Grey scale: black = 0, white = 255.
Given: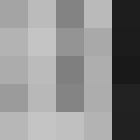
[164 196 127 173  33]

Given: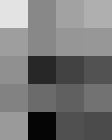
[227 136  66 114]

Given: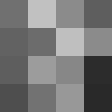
[112 108 135  41]

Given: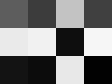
[ 93 241 232]

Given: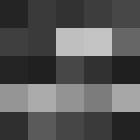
[ 36  58  71 124  34]

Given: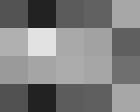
[ 83 226 172  95]
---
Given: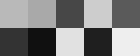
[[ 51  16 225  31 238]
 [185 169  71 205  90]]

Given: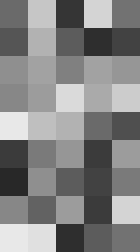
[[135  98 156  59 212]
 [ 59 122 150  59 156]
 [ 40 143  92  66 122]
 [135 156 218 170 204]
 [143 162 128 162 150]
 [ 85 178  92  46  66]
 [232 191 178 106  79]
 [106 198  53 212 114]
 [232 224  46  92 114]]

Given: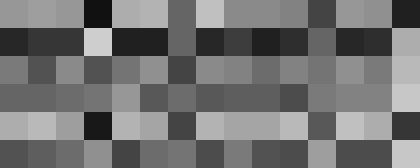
[[ 39  54  54 206  32  32 101  39  61  32  46 101  39  46 173]
 [122  82 138  82 116 144  68 138 130 108 130 116 144 122 185]
 [ 82  94 108 144  68 108 116  76 122  82  76 158  76  76 199]
 [101 101 108 116 151  88 108  88  94  94  76 122 130 130 199]
 [151 158 151  17 173 179 101 192 138 138 130  68 151 144  32]
 [173 185 158  24 179 165  68 179 165 165 185  88 192 173  54]]

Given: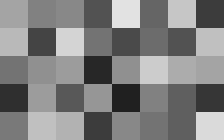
[[185  68 212 115  74 108  82 192]
 [164 129 136  82 226 101 198  60]
 [115 144 156  39 144 204 172 164]
 [ 47 156  88 150  32 129  95  54]
 [121 192 178  60 136 115  95 218]]

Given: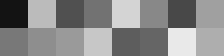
[[120 142 154 199  93 101 233 174]
 [ 19 187  80 114 212 136  72 160]]

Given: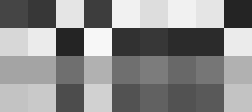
[[ 69  55 229  61 241 221 241 229  36]
 [164 164 111 177 111 124 104 118 177]
 [195 201  76 209  82  97  82  89 195]
 [215 235  36 247  49  55  43  43 235]]

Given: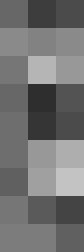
[[103  46  83]
 [110  53  75]
 [103  61  75]
 [118  90  68]
 [124 124  96]
 [138 130 138]
 [110 152 174]
 [ 96 160 195]
 [118 181 152]]

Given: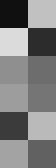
[[219  44]
 [163  97]
 [143 109]
 [157 117]
 [ 59 186]
 [ 16 193]]

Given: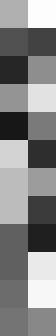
[[ 96  31]
 [211  46]
 [188  59]
 [ 80  66]
 [ 23 122]
 [116 136]
 [ 38 142]
 [188 156]
 [148 226]
 [ 96 234]
 [108 247]
 [175 253]]
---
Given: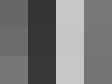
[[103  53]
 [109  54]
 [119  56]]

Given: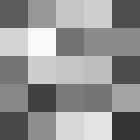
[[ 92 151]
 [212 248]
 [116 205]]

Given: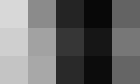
[[216 139]
 [207 162]
 [196 168]]

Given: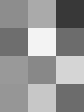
[[141 170]
 [110 243]
 [153 136]]

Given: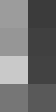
[[156  59]
 [150  64]
 [201  66]]

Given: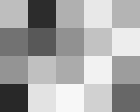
[[190  44]
 [114  88]
 [148 192]]
